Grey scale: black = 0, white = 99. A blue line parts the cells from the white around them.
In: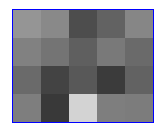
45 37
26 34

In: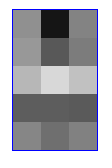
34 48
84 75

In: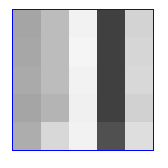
73 95
73 94

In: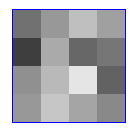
66 40
72 89

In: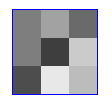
24 79
90 73

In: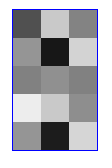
9 82
56 50

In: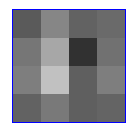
65 19
75 37
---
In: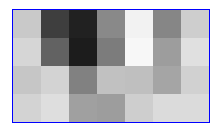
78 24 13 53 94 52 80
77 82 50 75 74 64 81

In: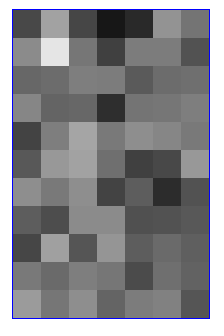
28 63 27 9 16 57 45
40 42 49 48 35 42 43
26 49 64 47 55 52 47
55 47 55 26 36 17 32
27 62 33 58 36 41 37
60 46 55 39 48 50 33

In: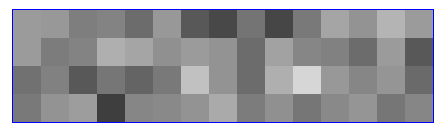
60 59 49 51 42 59 34 28 45 27 47 64 57 70 60
44 50 34 46 39 47 75 57 42 68 83 59 52 58 41

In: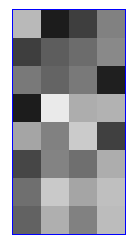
72 11 24 50
47 39 47 12
64 50 79 25
43 78 64 74

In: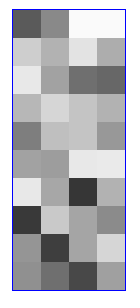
35 53 97 97
90 63 43 40
49 74 76 59
90 65 21 69
58 24 64 83

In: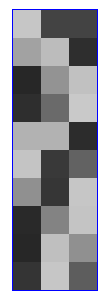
77 26 26
15 57 75
69 69 17
56 21 77
15 74 56
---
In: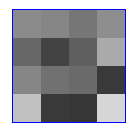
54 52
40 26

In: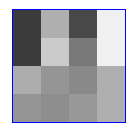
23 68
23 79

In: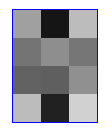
62 8
45 55

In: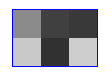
54 25
78 19

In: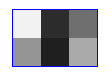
94 17
58 12

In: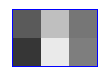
35 74
21 91

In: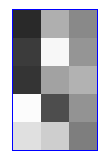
16 68
23 96
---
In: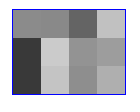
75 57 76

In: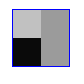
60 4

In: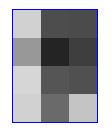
29 14 83

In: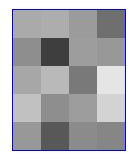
43 61 72 75

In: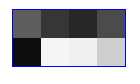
29 93

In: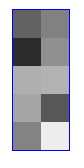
50 17

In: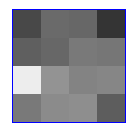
20 47 57 47
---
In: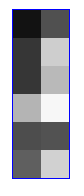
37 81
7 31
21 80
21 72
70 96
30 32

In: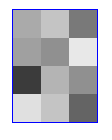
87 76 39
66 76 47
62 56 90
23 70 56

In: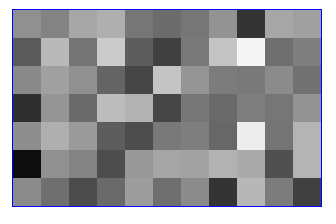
54 43 29 41 61 43 54 20 71 48 25
56 51 65 68 46 42 46 57 20 65 62
35 72 45 79 36 25 47 76 95 43 49
53 62 56 39 27 76 58 48 47 54 44
18 58 41 73 69 27 46 41 49 46 57
55 68 60 36 30 47 49 40 92 45 70
5 56 51 30 59 64 63 69 66 31 70

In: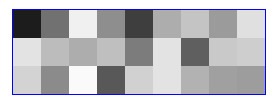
82 54 97 34 81 88 69 62 61
11 44 93 55 24 67 76 60 87
88 73 67 74 48 88 37 78 80

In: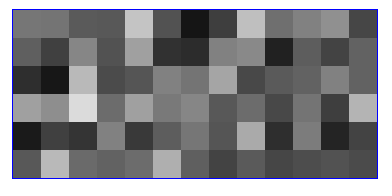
34 72 41 38 42 68 37 26 35 27 30 32 29
46 45 35 34 76 32 8 24 74 43 50 56 27
37 25 52 32 62 19 17 50 53 13 36 26 38
18 9 72 29 33 50 45 64 28 35 38 50 38
62 55 85 42 62 47 52 34 42 28 45 24 70
10 25 20 50 22 36 46 33 66 18 48 14 26

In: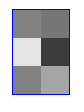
50 64
50 46
89 23

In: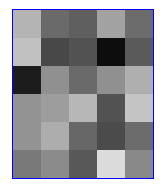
47 54 34 85 53
70 41 37 63 42
75 28 32 5 35
11 56 41 56 68
57 61 71 32 76
57 67 40 29 42
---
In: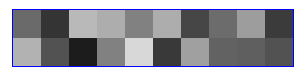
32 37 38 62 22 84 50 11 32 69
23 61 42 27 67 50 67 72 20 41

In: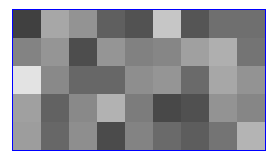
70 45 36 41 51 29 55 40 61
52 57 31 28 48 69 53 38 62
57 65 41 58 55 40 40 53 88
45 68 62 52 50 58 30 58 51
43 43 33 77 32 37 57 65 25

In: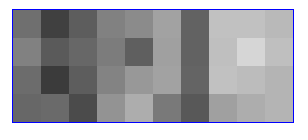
70 67 62 34 47 67 57 29 41 40
70 73 75 39 63 59 51 36 23 42
74 83 74 38 62 37 48 40 35 50
72 75 75 38 63 54 50 36 25 43

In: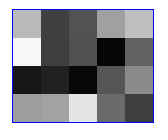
24 41 89 63 61
54 33 3 13 9
38 2 31 24 96
74 62 32 25 72

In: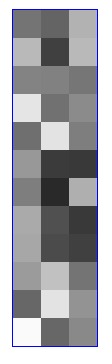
53 40 97
57 88 40
45 75 60
25 29 65
22 31 66
68 16 49
22 23 59
49 88 43
54 44 89
46 50 51
72 25 72
69 39 45

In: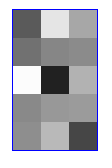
27 72 55
60 59 53
69 13 98
54 52 44
65 89 35

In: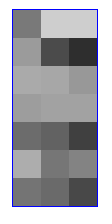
28 41 45
51 46 67
25 38 42
63 63 61
59 65 66
18 29 60
80 80 47

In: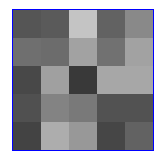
38 27 59 67 26
32 32 47 51 31
65 65 22 62 28
63 44 63 42 43
53 38 76 35 33

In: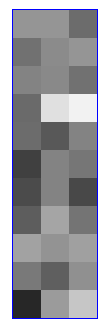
77 60 15
56 37 47
62 57 63
45 64 36
28 51 29
46 51 25
51 34 42
94 87 41
44 53 51
58 54 44
42 58 58
